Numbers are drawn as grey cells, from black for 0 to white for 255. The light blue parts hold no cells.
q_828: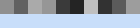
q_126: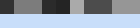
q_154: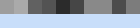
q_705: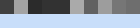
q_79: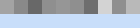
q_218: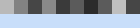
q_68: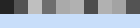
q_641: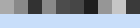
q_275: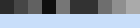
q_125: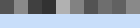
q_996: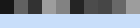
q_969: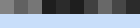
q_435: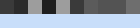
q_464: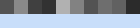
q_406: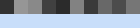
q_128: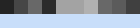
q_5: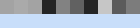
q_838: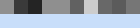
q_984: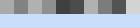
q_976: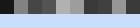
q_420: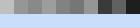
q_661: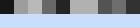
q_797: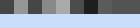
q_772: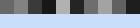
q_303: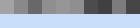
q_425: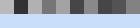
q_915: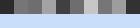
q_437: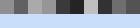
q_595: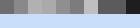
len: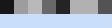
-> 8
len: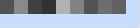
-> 9

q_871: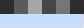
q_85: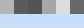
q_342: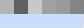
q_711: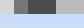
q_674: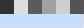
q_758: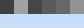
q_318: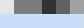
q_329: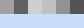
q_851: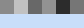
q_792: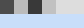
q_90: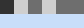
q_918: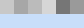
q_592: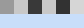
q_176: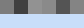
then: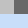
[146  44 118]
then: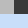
[193 221 221]

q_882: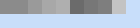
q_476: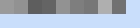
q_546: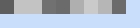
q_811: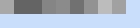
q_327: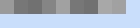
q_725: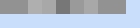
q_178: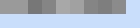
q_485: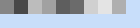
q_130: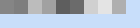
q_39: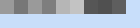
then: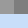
[182 195  86]
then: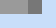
[133 168 161]
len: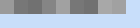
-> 9
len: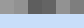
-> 6
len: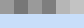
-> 6
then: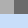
[119 126 195]

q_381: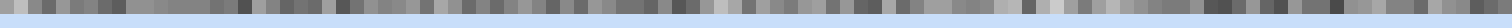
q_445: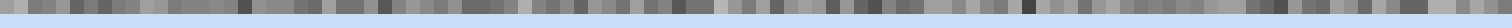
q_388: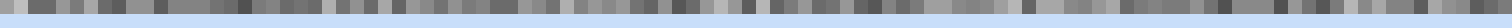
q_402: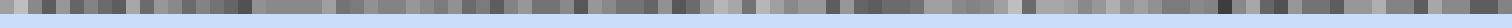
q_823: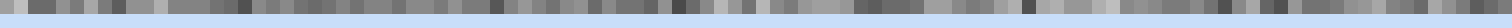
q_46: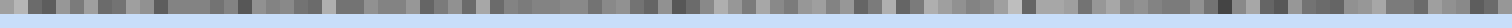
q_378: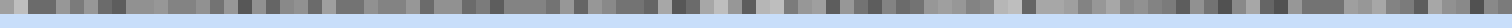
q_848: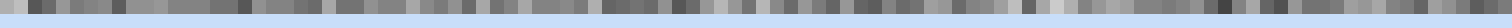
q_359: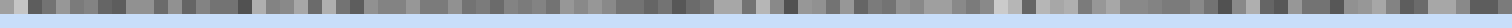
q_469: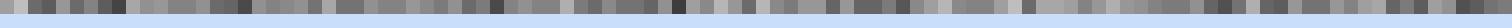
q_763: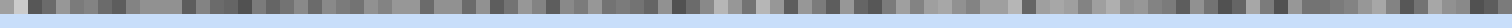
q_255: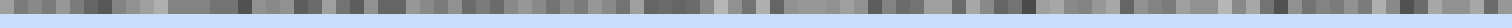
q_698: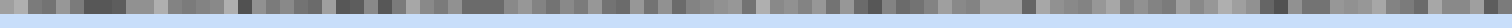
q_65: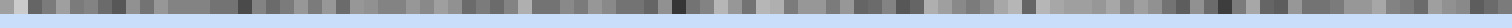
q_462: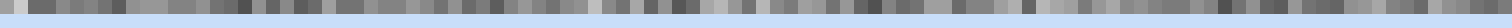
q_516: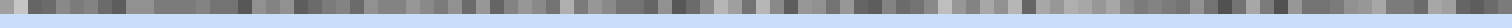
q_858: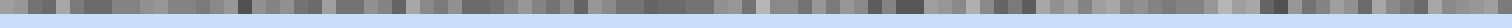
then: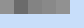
[151 115 175]
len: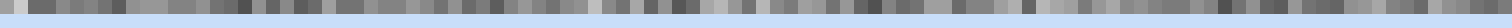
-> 108

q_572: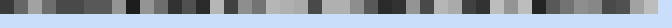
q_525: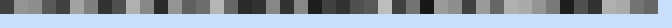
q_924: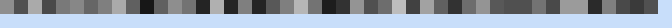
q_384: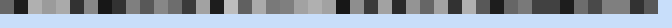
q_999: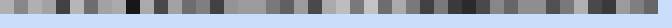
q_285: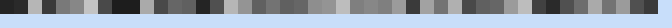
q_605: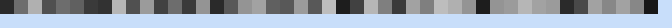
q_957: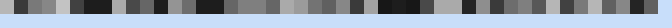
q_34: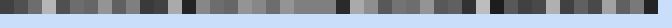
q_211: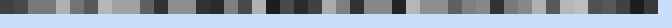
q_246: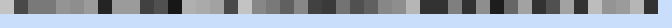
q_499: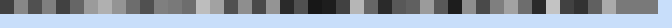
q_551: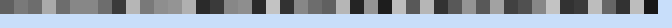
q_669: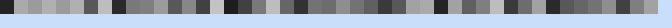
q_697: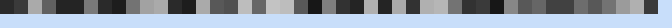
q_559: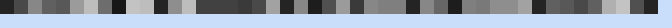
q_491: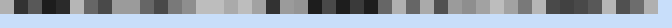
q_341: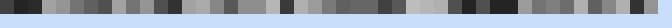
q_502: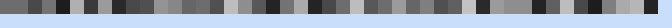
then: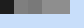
[162  36  96]
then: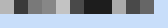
[96 36 80]
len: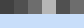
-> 6
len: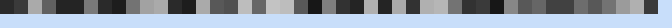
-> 47
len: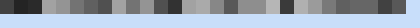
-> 29

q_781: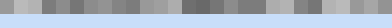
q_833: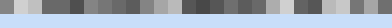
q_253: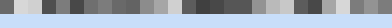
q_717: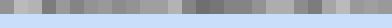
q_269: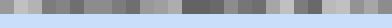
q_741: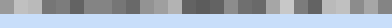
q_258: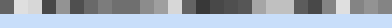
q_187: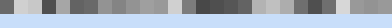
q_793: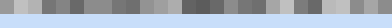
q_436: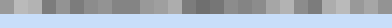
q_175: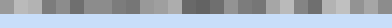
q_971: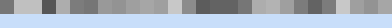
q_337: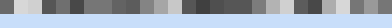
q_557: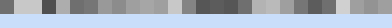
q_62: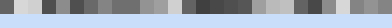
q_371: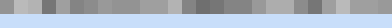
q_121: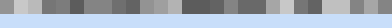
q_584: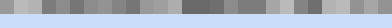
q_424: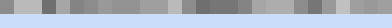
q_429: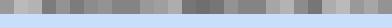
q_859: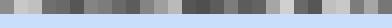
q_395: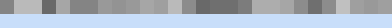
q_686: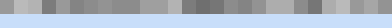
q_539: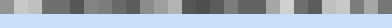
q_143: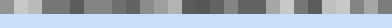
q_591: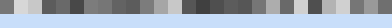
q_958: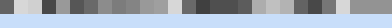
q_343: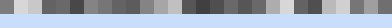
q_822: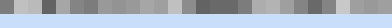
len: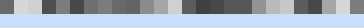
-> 26
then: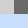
[ 86 192 200]
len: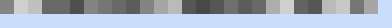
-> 27
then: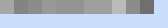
[118 118 132]
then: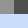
[105 124 111]
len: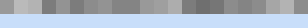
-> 22

